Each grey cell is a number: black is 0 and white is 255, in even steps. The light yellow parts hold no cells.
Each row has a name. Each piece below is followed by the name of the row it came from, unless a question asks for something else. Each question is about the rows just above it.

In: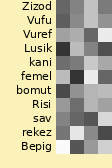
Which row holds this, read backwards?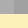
Vuref
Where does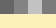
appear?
Zizod
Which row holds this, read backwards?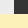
femel
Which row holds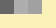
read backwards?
Vuref
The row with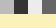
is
femel

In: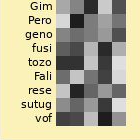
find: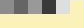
sutug
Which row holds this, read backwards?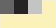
rese
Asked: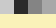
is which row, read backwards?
Gim

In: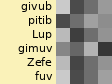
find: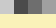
fuv
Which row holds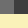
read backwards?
Lup
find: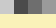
givub
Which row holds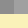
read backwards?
pitib
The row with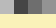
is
Zefe

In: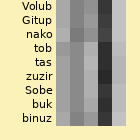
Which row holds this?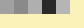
zuzir
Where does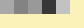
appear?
binuz
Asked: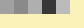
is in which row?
Sobe

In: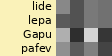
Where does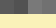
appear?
lepa
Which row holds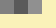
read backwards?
pafev
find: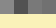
lide
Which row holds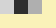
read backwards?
Gapu

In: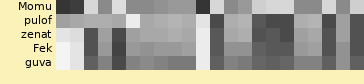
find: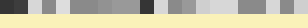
Momu
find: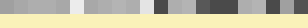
pulof
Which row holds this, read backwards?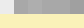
zenat

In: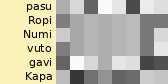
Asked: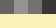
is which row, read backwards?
Kapa
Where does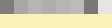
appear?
vuto
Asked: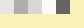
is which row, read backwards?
gavi
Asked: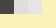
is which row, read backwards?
gavi

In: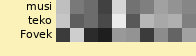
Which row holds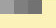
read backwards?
musi
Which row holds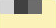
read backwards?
musi

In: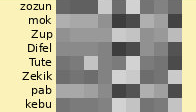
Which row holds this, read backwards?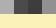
mok
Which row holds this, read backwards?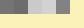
Zekik
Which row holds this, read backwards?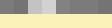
kebu

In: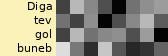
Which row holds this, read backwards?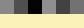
tev
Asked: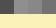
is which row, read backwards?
gol
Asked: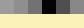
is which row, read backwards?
Diga
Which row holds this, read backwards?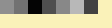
Diga
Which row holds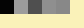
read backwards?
gol

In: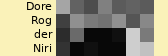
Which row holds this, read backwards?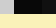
Niri
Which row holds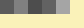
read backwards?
Dore

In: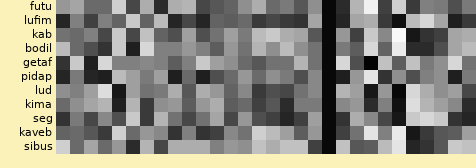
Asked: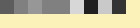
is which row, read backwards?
bodil
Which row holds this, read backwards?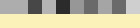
sibus
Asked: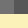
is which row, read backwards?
getaf
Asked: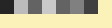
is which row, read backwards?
lufim
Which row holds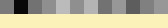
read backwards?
bodil
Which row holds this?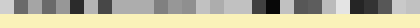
sibus
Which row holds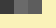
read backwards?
lufim

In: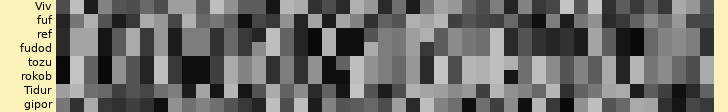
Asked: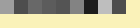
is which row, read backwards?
gipor
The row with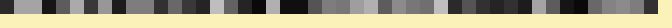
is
ref
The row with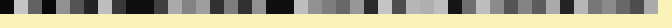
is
rokob

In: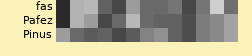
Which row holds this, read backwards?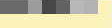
fas
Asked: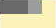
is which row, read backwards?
fas
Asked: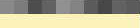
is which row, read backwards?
Pinus
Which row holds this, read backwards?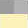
Pafez
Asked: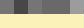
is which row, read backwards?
fas
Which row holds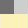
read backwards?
fas
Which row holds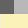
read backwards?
fas

